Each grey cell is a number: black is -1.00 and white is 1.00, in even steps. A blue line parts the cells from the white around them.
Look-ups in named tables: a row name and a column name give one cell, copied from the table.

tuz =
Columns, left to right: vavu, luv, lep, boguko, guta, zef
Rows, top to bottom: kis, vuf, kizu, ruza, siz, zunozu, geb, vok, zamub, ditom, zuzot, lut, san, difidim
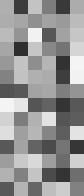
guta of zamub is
-0.33
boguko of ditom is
0.04
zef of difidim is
0.01
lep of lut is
0.70
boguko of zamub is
0.77
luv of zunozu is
0.52
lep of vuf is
0.13
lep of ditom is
0.43
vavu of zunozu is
0.02
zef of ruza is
0.67
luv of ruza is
-0.64
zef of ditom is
0.78
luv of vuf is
0.30
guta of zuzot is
-0.08
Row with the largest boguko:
zamub

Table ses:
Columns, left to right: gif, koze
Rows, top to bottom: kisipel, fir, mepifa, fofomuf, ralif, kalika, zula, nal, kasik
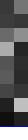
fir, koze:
-0.56
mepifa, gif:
-0.17
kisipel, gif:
-0.55
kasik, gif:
-0.88
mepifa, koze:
0.12
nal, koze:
0.50
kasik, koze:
-0.73
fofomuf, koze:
-0.71
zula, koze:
-0.58
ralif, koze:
-0.65
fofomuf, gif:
0.35
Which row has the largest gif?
fofomuf

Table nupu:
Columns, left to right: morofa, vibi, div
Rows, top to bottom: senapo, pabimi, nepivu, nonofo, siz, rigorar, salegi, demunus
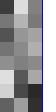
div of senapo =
0.01
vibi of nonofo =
0.08
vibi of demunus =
0.24
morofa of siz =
0.12
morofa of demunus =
-0.24
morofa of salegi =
0.64
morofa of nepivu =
-0.35
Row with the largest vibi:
senapo

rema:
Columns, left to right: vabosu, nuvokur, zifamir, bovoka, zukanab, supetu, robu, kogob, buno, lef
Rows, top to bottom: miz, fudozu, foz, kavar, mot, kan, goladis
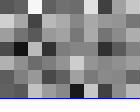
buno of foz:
0.09
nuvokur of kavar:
-0.85
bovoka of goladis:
0.22
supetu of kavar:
0.04
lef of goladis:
0.45
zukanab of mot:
0.15
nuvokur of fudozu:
0.30
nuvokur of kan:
0.00
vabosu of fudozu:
0.63
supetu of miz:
-0.15
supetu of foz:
-0.06
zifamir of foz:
-0.30

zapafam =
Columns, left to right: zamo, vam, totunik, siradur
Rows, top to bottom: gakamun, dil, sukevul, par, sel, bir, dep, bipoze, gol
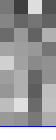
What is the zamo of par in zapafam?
0.29
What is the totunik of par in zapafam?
0.19
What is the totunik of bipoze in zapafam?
-0.17
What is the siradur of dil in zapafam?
-0.23
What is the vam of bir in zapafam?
0.37
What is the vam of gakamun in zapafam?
-0.51
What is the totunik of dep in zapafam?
-0.27
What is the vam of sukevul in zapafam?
0.20
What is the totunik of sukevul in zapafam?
-0.23
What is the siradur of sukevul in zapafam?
0.38
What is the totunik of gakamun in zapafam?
0.74
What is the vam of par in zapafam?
0.24
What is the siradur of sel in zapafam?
0.14
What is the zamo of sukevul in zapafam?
-0.16
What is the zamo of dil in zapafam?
0.04
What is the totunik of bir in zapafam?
-0.21
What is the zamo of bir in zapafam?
0.24

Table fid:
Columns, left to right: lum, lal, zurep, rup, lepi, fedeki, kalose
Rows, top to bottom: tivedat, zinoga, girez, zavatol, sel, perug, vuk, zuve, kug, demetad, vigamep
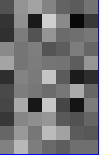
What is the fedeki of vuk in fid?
0.33
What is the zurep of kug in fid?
0.12
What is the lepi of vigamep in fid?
-0.27
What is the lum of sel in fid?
0.29
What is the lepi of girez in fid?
-0.16
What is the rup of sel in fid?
-0.08
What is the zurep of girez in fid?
-0.35
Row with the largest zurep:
tivedat

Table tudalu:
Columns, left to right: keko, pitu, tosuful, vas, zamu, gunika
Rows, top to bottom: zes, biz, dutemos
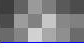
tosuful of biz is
0.01
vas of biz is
0.55
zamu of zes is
-0.30
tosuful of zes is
0.21
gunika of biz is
0.00
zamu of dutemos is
0.12
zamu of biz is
0.06
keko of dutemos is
-0.17
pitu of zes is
-0.23
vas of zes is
-0.02
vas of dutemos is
0.32

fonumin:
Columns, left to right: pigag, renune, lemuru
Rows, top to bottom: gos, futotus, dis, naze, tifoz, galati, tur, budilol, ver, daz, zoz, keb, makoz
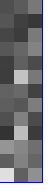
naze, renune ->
-0.20
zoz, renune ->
0.05
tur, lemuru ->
-0.48
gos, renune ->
-0.29
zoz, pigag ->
0.17
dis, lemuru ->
-0.04
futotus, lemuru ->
-0.56
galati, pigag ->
-0.52

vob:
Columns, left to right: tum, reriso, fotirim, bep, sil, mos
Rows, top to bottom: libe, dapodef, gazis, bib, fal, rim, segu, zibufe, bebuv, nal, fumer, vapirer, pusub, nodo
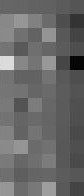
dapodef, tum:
0.07
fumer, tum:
0.08
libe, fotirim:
-0.23
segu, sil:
-0.28
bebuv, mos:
-0.38
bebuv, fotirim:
-0.17
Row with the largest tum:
fal

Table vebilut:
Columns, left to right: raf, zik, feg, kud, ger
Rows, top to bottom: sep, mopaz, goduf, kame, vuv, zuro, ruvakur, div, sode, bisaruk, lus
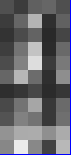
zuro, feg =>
-0.15
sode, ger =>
-0.13
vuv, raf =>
-0.40
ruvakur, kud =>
-0.66
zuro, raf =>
-0.20
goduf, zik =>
-0.41
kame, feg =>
0.53
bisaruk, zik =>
0.34
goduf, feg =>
-0.22
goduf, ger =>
-0.46

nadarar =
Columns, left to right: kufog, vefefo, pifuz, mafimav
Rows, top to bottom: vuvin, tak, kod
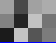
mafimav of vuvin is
0.35
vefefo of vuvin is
-0.43
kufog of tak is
0.02
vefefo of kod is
0.53
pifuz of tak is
0.52
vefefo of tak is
-0.72
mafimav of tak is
-0.09
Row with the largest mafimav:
vuvin

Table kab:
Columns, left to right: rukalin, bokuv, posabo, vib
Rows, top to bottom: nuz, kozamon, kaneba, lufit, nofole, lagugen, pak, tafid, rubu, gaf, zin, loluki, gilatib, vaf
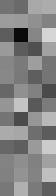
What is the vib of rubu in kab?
0.45
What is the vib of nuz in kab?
0.35
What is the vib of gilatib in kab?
0.50
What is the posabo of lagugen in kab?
-0.26
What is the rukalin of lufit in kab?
0.21
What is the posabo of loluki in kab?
0.01

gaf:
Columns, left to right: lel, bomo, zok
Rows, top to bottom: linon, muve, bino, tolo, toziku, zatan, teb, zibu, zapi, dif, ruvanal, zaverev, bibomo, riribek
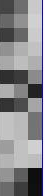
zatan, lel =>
-0.63
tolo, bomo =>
0.38
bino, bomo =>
-0.20
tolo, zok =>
0.52
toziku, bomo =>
0.48
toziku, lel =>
0.32
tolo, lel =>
0.14
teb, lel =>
0.37
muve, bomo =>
0.14
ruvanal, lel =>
0.23
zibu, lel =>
-0.60
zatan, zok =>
0.09
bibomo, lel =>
0.16
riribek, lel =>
-0.16
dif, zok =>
-0.09

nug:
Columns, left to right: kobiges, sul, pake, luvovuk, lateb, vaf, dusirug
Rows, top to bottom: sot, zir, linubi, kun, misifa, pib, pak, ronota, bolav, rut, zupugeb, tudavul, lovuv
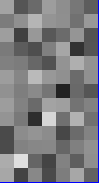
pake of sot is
-0.17
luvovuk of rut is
0.10
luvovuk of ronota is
0.28
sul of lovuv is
-0.47
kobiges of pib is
0.23
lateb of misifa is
0.15
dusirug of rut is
0.03
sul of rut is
0.10
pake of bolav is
-0.65
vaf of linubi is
0.17
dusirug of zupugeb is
0.14
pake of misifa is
-0.19
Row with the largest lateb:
kun

